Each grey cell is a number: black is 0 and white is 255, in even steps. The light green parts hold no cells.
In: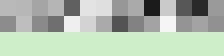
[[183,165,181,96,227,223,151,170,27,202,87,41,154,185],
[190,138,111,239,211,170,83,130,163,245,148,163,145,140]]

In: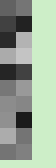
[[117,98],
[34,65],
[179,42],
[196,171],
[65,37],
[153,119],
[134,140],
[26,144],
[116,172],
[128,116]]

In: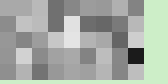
[[169,185,112,135,156,153,176,131,169],
[194,187,112,225,109,103,122,184,140],
[133,157,199,228,179,168,101,206,151],
[210,139,162,169,131,189,135,27,149],
[179,115,152,165,160,181,134,190,143]]

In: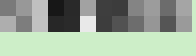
[[152,192,23,41,162,62,60,132,156,108,165,122],
[125,193,39,42,233,61,82,109,150,85,154,174]]

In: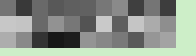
[[57,105,88,95,97,119,138,63,117,61,116],
[196,105,146,119,83,201,94,197,171,142,199],
[137,51,23,29,148,135,121,89,150,163,173]]

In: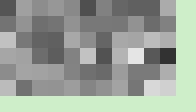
[[160,141,151,137,79,129,102,96,96,171,85],
[147,111,116,146,120,120,119,146,108,129,115],
[120,99,96,168,141,101,168,165,188,174,193],
[162,109,93,130,194,82,180,229,88,50,166],
[164,162,158,131,112,106,156,122,122,174,140],
[113,148,147,157,133,145,163,118,216,208,187]]

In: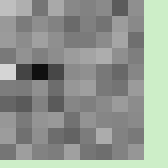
[[175,117,169,136,130,138,91,143,191],
[123,142,130,106,128,115,156,137,153],
[140,160,143,123,123,139,165,111,155],
[146,128,141,156,164,173,143,126,121],
[68,16,71,139,144,120,104,134,213],
[123,144,109,151,159,121,116,155,125],
[90,130,90,134,127,138,155,140,101],
[122,148,153,114,147,134,132,138,151],
[112,143,109,99,124,172,130,121,156],
[158,130,125,160,117,110,130,150,117]]

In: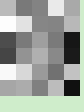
[[121,131,234,169,185],
[225,134,132,184,253],
[122,159,122,22,77],
[147,176,137,25,69],
[215,154,113,194,249],
[172,128,188,16,166]]
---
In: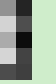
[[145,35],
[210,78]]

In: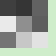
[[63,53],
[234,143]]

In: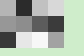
[[181,43],
[151,140]]

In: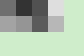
[[110,50],
[163,149]]

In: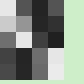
[[231,84],
[203,149]]

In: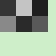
[[53,196],
[137,42]]
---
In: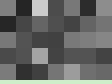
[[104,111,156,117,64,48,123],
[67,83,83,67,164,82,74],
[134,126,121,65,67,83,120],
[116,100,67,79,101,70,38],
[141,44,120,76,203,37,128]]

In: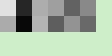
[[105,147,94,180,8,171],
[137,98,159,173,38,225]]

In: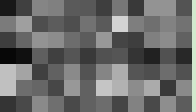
[[92,142,74,131,69,107,97,72,110,139,74,53],
[139,58,170,140,178,196,98,151,71,102,108,190],
[80,107,79,86,172,132,82,138,99,64,163,193],
[41,81,32,52,86,80,57,85,63,96,15,8],
[98,141,129,61,68,151,93,107,141,145,101,60],
[113,131,110,126,211,90,113,78,92,77,158,123],
[84,149,146,58,117,61,88,91,127,133,64,22]]

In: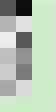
[[219,167],
[124,202],
[145,190],
[87,237],
[223,180],
[13,85]]

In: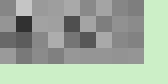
[[148,147,149,148,151,128,140,120,155],
[129,136,170,87,117,173,136,93,104],
[140,144,126,163,79,160,162,49,148],
[127,134,163,137,170,158,155,198,134]]

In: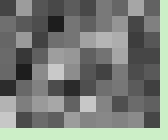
[[70,140,130,136,132,156,95,107,73,199],
[97,107,79,132,200,98,168,155,126,179],
[64,90,118,112,80,41,76,129,103,43],
[89,75,120,66,84,141,201,140,28,103],
[69,69,166,115,96,151,158,97,55,105],
[86,61,173,180,162,116,112,66,155,102],
[128,70,148,120,96,117,28,78,89,112],
[98,165,102,120,71,92,71,84,156,68]]
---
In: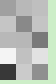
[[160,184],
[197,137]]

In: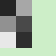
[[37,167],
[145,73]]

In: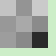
[[195,148],
[152,169]]

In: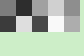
[[125,45],
[59,222]]

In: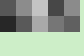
[[87,140],
[39,89]]

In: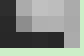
[[46,171],
[41,141]]
